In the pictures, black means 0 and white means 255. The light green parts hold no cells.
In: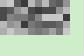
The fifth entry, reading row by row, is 185
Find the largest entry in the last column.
199
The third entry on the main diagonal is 120
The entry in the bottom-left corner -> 173
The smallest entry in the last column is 59
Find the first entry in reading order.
185
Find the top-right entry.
146
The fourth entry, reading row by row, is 59
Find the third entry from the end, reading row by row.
160
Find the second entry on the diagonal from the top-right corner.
146
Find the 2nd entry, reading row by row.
199
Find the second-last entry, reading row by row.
120

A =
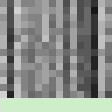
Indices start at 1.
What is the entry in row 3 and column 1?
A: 147
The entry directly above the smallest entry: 51
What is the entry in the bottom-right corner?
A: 78
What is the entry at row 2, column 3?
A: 208
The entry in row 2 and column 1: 178
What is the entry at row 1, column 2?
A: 90
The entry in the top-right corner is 147
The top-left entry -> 147
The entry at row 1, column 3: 178
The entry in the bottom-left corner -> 208
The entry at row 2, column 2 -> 78
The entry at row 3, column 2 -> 78

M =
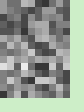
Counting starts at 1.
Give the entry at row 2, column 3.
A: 112
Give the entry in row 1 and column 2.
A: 112
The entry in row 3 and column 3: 128
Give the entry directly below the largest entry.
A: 184
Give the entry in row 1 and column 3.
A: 112
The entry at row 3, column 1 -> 71
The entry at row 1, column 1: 155
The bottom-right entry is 96
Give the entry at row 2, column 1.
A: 155
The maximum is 236
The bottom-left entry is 55
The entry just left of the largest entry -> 96
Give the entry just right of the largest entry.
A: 112
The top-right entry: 96

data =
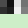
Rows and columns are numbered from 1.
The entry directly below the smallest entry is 30
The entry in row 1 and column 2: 16
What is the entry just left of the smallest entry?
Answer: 74

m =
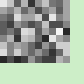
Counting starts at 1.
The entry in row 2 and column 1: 163
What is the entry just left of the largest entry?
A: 118
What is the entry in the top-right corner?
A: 163
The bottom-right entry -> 148
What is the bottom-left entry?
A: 40
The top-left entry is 231
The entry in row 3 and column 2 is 93
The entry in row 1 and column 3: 93
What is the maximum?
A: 245
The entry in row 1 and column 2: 194
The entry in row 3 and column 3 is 219
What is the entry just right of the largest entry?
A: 40
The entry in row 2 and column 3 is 179
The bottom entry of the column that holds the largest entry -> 179
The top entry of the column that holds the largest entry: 106
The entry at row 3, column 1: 118

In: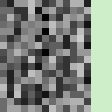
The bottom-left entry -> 108
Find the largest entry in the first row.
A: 190
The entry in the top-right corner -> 34
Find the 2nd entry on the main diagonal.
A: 108
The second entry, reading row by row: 34
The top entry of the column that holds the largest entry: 177
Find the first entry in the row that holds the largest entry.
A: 108
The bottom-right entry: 177
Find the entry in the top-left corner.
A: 79
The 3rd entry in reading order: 152
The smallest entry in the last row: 50
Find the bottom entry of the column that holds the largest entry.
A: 108
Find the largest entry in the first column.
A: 190
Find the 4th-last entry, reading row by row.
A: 79
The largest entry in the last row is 190
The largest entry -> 204
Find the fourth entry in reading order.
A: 152
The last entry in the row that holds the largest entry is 66
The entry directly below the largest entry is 164

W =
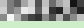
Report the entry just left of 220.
233
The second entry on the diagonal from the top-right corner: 93
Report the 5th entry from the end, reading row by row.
81
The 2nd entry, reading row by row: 124
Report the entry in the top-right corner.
66
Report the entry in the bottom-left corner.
138
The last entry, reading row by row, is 192
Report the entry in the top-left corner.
192
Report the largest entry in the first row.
206
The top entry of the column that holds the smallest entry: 21
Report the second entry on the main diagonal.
124

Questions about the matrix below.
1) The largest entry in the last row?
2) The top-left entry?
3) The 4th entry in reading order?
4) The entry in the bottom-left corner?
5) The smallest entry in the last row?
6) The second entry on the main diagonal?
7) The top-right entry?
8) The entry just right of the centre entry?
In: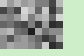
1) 201
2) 201
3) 155
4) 140
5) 45
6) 113
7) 185
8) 57

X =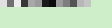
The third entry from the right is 84
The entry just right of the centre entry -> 11
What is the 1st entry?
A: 224
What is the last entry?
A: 197

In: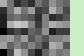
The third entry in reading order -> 46
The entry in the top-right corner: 100
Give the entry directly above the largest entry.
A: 116
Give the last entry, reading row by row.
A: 130
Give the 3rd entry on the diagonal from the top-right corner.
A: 46
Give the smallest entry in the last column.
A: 60
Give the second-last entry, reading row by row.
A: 116
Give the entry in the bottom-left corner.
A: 2
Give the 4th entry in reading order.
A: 73
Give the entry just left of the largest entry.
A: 174
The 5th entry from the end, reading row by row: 31
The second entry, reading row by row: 116
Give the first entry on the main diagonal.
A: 174
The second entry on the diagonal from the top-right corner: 130
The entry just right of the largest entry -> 189
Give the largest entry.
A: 201
